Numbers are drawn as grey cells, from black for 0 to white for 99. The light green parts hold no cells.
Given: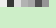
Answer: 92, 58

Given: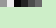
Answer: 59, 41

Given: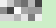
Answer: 93, 93

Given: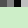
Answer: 31, 74

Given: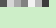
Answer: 33, 23

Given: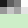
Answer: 10, 88
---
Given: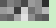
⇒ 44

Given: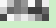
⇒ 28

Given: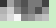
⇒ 74

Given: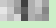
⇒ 83

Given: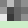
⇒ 90

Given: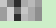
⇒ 61

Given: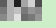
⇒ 53

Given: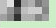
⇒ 62

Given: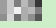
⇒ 55
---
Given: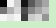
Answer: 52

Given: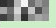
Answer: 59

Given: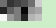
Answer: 43

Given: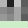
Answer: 76

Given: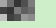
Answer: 31

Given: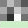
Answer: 55

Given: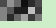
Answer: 17

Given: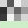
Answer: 94

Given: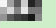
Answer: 14
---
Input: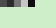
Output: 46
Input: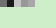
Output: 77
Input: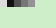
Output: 31
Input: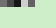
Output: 9
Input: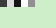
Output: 8
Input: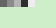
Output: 70
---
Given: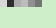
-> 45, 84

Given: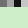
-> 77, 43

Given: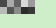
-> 60, 72

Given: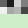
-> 49, 93

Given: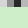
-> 71, 83

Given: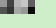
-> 37, 32

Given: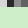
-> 38, 83

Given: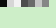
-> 52, 4

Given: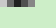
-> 52, 78

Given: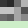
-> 70, 42
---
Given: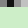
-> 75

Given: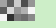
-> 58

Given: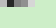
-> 83

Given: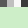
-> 23

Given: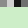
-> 43

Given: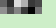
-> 28
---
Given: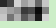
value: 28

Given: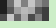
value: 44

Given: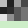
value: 13

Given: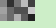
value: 19

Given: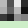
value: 32

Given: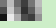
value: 73

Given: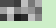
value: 29
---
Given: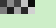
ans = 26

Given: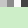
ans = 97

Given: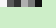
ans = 19

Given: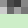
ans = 23

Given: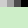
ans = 30

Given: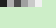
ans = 29

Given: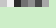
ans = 17
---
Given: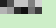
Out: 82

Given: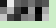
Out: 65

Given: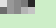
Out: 15

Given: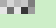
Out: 49

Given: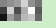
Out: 35

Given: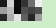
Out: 31

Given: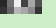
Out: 32

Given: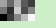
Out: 52

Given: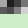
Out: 45

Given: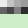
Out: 60
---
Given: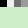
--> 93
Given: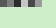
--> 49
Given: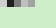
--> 12
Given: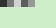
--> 47
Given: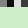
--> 6
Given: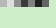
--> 86
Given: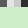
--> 89
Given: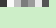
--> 97
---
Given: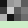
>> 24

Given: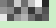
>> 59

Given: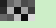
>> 18

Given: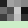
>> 42

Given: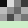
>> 73

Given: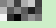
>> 73
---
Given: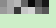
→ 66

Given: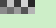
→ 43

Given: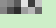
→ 29

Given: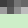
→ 35

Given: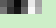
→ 19

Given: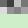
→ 57
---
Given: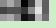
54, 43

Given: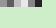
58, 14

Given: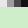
90, 7

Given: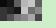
4, 27

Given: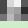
28, 40

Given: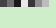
26, 73

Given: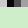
79, 62

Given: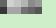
39, 33
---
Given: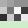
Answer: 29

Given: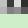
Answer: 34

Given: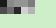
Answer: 30

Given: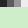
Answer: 59

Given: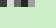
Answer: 41

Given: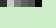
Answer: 32

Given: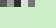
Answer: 46
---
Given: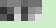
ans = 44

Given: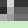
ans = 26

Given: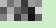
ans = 71

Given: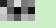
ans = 14

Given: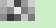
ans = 70

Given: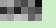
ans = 61

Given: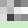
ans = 65

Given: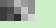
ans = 39

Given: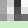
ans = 65
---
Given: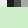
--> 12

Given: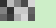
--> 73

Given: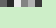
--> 16

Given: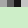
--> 37

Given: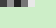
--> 58

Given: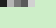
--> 70

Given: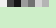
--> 26

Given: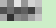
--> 48

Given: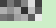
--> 46

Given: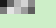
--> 42
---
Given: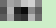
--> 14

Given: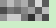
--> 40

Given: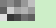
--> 64

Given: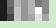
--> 76

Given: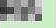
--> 56

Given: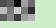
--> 79
